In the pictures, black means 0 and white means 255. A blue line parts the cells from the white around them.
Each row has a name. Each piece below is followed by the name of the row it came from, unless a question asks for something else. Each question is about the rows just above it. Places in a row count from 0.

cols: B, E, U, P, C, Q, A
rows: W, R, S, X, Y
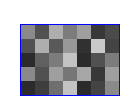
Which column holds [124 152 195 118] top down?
P
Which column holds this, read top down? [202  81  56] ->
Q
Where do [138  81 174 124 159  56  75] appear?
W
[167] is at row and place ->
X, 4
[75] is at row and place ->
W, 6
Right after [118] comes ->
[167]

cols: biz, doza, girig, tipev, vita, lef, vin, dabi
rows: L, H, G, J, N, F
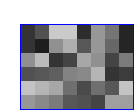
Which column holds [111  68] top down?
lef
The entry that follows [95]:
[131]
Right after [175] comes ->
[87]
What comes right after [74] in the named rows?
[111]
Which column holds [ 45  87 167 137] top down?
vita

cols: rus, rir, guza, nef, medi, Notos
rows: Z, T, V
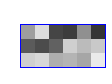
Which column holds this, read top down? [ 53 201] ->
Notos
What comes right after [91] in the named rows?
[76]
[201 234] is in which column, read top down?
Notos

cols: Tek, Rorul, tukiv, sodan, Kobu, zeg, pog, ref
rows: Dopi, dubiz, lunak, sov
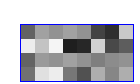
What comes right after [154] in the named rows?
[146]
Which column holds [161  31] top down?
sodan

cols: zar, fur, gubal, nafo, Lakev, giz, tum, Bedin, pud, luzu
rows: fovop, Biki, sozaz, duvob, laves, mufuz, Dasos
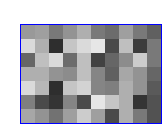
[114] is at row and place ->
Dasos, 2
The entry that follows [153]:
[159]
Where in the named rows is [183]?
laves, 1
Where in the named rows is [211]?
laves, 4

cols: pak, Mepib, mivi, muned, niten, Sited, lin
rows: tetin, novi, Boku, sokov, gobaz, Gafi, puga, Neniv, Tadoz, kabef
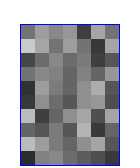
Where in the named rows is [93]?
kabef, 4
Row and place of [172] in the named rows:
gobaz, 5
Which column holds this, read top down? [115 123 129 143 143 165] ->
niten

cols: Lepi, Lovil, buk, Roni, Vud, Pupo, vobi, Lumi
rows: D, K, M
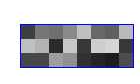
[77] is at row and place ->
M, 7
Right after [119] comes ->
[111]
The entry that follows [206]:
[213]
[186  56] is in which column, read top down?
Lumi
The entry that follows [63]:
[119]
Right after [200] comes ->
[56]

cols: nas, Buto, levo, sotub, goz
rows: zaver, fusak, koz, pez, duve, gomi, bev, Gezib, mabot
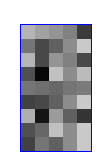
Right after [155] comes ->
[96]
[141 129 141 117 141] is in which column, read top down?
sotub
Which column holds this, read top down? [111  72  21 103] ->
Buto
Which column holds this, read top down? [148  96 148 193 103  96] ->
levo
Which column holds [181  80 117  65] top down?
nas
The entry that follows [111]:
[103]
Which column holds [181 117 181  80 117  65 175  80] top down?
nas

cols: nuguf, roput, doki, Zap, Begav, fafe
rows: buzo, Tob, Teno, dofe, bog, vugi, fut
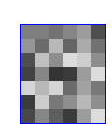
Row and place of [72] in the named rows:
fut, 0
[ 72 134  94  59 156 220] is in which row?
fut
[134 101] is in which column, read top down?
Zap
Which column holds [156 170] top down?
Begav
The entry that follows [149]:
[107]

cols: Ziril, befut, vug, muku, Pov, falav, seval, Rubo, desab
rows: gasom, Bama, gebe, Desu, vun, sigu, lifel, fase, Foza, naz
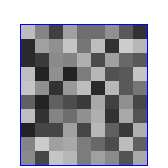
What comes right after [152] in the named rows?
[189]
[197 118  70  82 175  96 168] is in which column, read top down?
desab

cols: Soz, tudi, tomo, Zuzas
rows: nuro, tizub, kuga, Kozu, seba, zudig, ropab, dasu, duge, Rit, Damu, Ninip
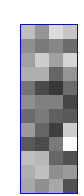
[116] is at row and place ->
seba, 0
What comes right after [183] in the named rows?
[102]
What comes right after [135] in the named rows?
[108]
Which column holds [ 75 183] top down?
tudi

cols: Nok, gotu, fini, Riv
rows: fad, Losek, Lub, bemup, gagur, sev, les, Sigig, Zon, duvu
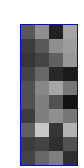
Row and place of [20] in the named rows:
sev, 3
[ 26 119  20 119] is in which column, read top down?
Riv
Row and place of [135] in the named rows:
gagur, 1

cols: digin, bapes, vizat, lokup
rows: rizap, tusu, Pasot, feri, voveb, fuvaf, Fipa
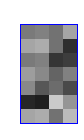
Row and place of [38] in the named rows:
fuvaf, 0
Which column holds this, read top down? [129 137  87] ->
bapes

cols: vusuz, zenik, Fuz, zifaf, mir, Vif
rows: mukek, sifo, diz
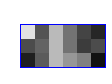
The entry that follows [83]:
[186]
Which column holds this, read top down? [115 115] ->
zifaf
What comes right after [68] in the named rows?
[38]
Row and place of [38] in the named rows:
mukek, 5
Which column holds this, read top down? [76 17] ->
Vif

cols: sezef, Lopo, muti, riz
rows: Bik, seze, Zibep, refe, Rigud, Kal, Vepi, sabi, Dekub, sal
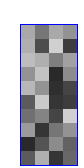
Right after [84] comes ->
[140]
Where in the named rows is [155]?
sabi, 0
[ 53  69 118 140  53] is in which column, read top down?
muti
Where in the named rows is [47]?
Rigud, 2

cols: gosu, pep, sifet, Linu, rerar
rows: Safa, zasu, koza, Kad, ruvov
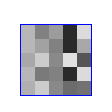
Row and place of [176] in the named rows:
ruvov, 0
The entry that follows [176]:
[204]
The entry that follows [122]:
[129]
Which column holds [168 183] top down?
gosu
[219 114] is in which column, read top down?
rerar
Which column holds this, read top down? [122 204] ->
pep

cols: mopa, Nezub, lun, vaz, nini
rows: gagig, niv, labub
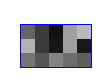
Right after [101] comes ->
[60]
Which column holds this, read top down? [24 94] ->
nini
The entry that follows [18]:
[159]
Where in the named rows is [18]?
gagig, 2
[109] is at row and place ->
labub, 3

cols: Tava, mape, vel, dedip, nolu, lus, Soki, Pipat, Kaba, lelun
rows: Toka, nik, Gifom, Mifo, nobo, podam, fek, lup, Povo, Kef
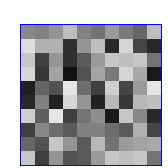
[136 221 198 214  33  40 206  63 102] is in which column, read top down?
Tava
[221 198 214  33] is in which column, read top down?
Tava
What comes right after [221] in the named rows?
[176]

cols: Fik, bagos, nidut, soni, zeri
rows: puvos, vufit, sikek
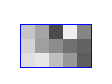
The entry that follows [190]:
[152]
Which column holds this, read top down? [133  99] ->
zeri
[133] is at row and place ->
puvos, 4
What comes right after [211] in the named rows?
[159]
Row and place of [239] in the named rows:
puvos, 3
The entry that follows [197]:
[165]

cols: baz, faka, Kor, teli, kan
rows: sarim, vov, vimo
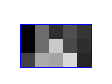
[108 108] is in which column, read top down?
faka
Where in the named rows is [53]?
sarim, 4
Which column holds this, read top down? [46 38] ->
kan
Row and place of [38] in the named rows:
vimo, 4
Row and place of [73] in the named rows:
vov, 3
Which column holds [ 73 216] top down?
teli
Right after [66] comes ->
[171]

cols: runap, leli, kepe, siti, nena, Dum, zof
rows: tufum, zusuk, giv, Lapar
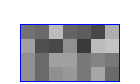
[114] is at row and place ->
tufum, 0
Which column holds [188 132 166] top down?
Dum
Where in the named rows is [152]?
Lapar, 3

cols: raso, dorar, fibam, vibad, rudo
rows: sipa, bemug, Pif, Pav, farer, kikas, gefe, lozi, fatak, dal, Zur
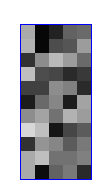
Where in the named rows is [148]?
fatak, 1
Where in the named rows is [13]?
Zur, 1
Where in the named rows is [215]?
lozi, 0
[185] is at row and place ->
Pif, 2
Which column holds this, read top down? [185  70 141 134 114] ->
fibam

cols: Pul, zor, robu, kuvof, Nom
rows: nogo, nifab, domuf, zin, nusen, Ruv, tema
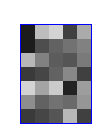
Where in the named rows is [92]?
domuf, 2
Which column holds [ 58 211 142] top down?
Pul
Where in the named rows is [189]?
nogo, 1
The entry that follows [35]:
[157]
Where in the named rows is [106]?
Ruv, 3
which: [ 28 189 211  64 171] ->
nogo
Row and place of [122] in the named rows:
domuf, 4

